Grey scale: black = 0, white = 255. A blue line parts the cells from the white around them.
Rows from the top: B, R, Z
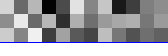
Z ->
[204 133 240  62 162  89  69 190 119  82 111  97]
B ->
[212 105 183   3  75 226 133 198  25  62 127 141]
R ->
[141 233 105 183  46 175 111 154 168 175 119 154]

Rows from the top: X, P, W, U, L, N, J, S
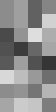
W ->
[ 74 147 222 173]
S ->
[166 203 197 125]
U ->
[ 81  59 103 166]

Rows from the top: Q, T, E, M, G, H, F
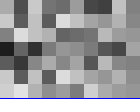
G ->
[ 92  56 135 171 135 164  86 185 135 129]
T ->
[201  92 193  92 220 193 164 150 178 135]
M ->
[ 29 100  48 123 150 142 123  86  71 164]
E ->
[129 220 193 178 100 108 116 185 156 150]

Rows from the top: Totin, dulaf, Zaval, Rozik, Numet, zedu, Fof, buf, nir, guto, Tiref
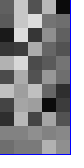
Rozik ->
[ 54  60 172 102  82]
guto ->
[130 130 143 130 136]
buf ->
[ 68 165 158  11  60]
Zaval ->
[ 25 221  54 143  96]

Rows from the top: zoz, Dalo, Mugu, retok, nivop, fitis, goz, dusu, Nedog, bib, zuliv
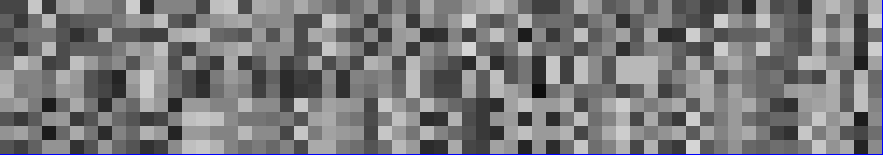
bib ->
[147 162 123  28 104 170 117  43 131 104 178 154  36 154 154 131 131 184
 139 139  70 198 123 162 154 147  70 198 154 117 184 131 104  84  57  43
 162 191 154 154 178  70 123 170 205 147 123 147 170  90 170 131 154 170
 123  64  49 198 123 162  84  70 110]
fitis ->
[170 131 131 110 178 154  84  64  36 162 205 162 104  76  43 123 154 139
  57  97  43  64  57 139  49 131 123 131  97 191  97  64  64 170  90 191
  84 117  43 198  64 191 139  84 184 184 184  97 131 147 178  84 131 117
 104 117  70  97  70 178  84 178 104]
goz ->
[178 123 131 117 154 147  84  70  43 147 205 147 110  76  49 110 139 123
  64 110  43  57  64 131  49 123 110 139 104 191  97  70  70 162  90 184
 162 139  13 110 147 104 110 117  70  97 170  64  97 162 170 117 162 123
 104 104 154 162 154 170  97 191 110]
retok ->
[ 97  57 110 184  76  97  97  97 123 162 147 191  90  57 131 147 162 178
 131 139 139  76  84 198 162 123  57 123 154  57 147 117 154 213 104  84
 117 184 104 117 110  76 117 139  49  97 131 139  97  76  64 205 147 123
 198 110  97  84 162  97 147  49 205]
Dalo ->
[ 97  57 110 184  76  90  97  97 123 154 147 191  90  64 131 147 162 170
 131 139 139  76  76 198 162 123  57 123 162  57 147 117 154 213 110  84
 117 184 104 110 110  76 117 139  49  97 131 139  97  76  64 205 147 123
 198 117  97  84 162  97 154  49 205]

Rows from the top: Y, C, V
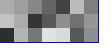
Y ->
[172 158 135 100  66 188 127]
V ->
[ 46 180 119 225 217  88 143]
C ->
[194 172  53  88 143 113 150]

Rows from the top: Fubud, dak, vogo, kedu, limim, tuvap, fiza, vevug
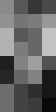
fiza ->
[110  67  46  23]
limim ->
[ 31 130 159  82]
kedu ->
[178 124 103 194]
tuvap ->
[ 39 103 130  23]

